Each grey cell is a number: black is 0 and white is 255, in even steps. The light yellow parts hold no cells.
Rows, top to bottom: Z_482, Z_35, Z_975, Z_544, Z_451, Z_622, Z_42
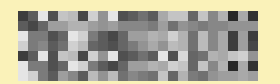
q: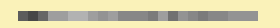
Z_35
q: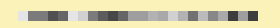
Z_975
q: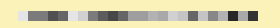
Z_622
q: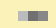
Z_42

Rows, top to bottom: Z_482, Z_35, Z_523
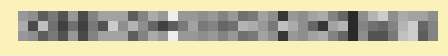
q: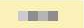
Z_35
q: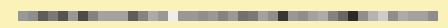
Z_482

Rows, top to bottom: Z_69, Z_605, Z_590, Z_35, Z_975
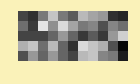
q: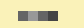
Z_975
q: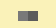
Z_69
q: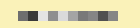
Z_605
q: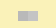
Z_975
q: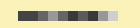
Z_590

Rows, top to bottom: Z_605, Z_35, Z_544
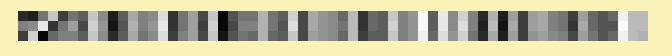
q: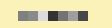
Z_605
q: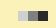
Z_605
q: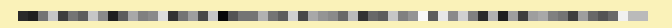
Z_605
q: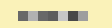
Z_544
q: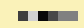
Z_35
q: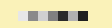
Z_605
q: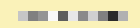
Z_605

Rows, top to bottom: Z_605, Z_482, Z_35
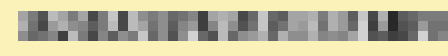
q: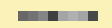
Z_605
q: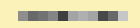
Z_605
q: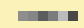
Z_482
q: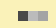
Z_482
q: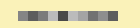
Z_482
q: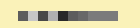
Z_605
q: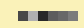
Z_605

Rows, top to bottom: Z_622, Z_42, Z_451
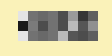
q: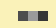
Z_622
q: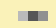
Z_42
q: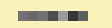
Z_622
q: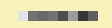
Z_622
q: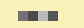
Z_42
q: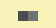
Z_42

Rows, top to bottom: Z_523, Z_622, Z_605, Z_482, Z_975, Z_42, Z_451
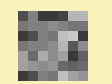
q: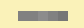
Z_622
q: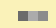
Z_975
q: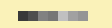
Z_451
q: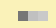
Z_605
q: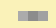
Z_975
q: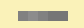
Z_622
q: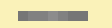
Z_622

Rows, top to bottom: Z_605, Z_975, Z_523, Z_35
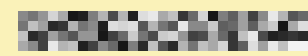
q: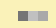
Z_35
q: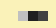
Z_35

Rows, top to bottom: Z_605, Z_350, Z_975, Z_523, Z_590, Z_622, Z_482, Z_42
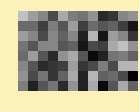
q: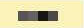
Z_523
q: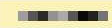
Z_590
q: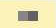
Z_975
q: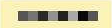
Z_42
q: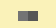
Z_523
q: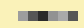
Z_590
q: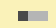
Z_622

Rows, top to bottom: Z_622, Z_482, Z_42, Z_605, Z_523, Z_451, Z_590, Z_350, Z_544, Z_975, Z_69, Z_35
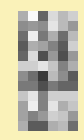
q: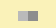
Z_590
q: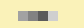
Z_605
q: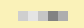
Z_451
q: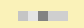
Z_544
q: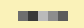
Z_590
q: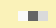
Z_622

